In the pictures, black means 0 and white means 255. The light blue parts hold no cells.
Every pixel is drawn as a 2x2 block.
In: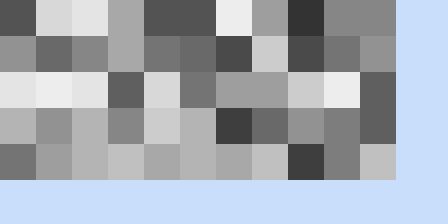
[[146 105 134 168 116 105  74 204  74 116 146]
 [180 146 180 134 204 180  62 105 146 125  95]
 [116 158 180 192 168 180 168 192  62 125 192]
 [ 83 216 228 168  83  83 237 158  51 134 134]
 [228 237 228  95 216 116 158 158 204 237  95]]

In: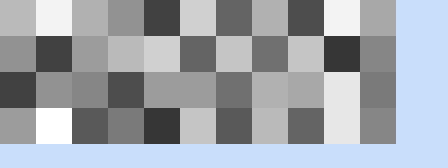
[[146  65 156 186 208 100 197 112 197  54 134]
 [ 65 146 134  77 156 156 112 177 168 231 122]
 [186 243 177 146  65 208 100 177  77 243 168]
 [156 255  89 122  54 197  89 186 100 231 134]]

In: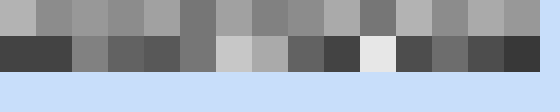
[[ 67  67 129  98  88 118 199 170  98  67 231  77 109  77  56]
 [179 140 152 140 161 118 161 129 140 170 118 179 140 170 152]]

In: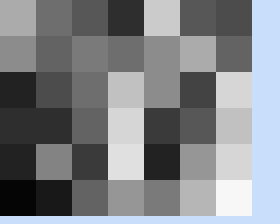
[[  5  24  99 150 122 182 247]
 [ 46  46  99 214  58  87 193]
 [ 34  76 110 193 140  67 214]
 [140  99 122 110 140 171  99]
 [171 110  87  46 203  87  76]
 [ 34 131  58 224  34 150 214]]

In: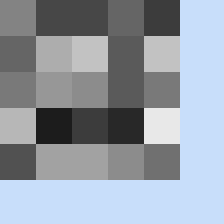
[[183  28  60  40 232]
 [131  71  71 101  60]
 [121 151 140  90 121]
 [ 81 162 162 140 112]
 [101 173 194  90 194]]

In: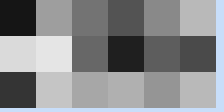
[[ 21 158 115  83 137 185]
 [ 52 197 167 176 149 185]
 [218 229 103  31  93  74]]

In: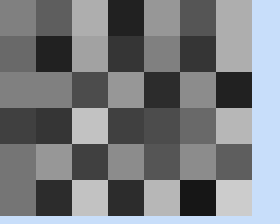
[[105  33 162  53 128  53 174]
 [117  44 194  44 183  22 204]
 [ 64  53 194  64  76 105 183]
 [128  94 174  33 151  85 174]
 [128 128  76 151  44 140  33]
 [117 151  64 140  85 140  94]]

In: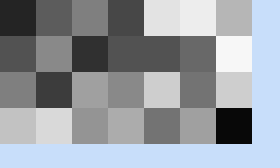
[[127  60 160 137 206 115 206]
 [ 36  92 127  71 227 237 182]
 [ 82 137  48  82  82 104 247]
 [194 217 148 172 115 160   8]]
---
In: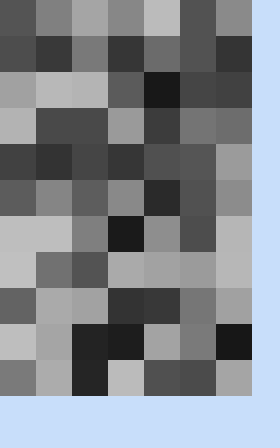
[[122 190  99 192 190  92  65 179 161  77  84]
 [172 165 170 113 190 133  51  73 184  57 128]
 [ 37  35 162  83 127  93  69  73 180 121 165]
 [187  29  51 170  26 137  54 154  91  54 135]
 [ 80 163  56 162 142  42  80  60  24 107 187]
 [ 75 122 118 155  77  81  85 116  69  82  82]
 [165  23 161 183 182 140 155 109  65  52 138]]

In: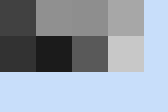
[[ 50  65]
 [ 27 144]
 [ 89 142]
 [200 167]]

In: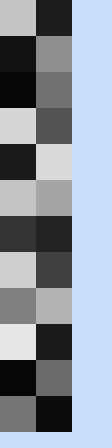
[[117   6 229 127 207  51 196  26 214   6  18 197]
 [ 12 106  26 179  64  34 165 217  83 113 142  28]]

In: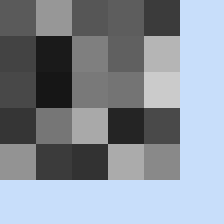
[[147  53  72  67  90]
 [ 59 118  22  26 151]
 [ 50 169 121 127  86]
 [171  36 116  96  93]
 [137  73 203 181  59]]

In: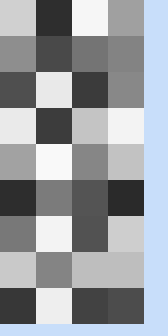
[[ 55 201 120  45 162 234  79 142 208]
 [238 132 243 123 249  60 233  73  46]
 [ 66 190  82  84 134 196  59 116 246]
 [ 76 190 206  42 194 243 136 131 160]]

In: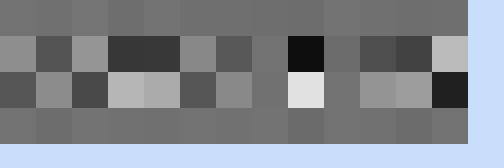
[[114  86 142 114]
 [109 140  84 112]
 [115  73 149 117]
 [113 182  55 110]
 [112 171  56 115]
 [114  86 136 111]
 [113 137  88 111]
 [115 113 114 110]
 [107 225  14 109]
 [114 114 108 115]
 [113 148  78 112]
 [108 157  66 110]
 [114  32 186 111]]

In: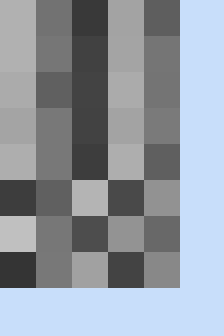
[[ 52 192  61 174 164 171 177 177]
 [120 119  96 120 120  96 118 114]
 [161  77 180  61  66  67  65  57]
 [ 67 147  73 174 163 171 164 163]
 [136 104 146  95 122 116 117  94]]

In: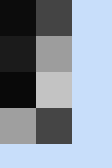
[[159   9  27  12]
 [ 69 195 157  68]]

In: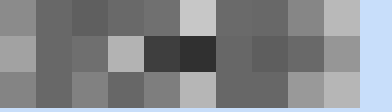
[[132 162 139]
 [104 104 104]
 [129 111  95]
 [103 179 105]
 [126  62 112]
 [182  48 199]
 [103 103 106]
 [103  94 104]
 [153 105 134]
 [182 150 185]]
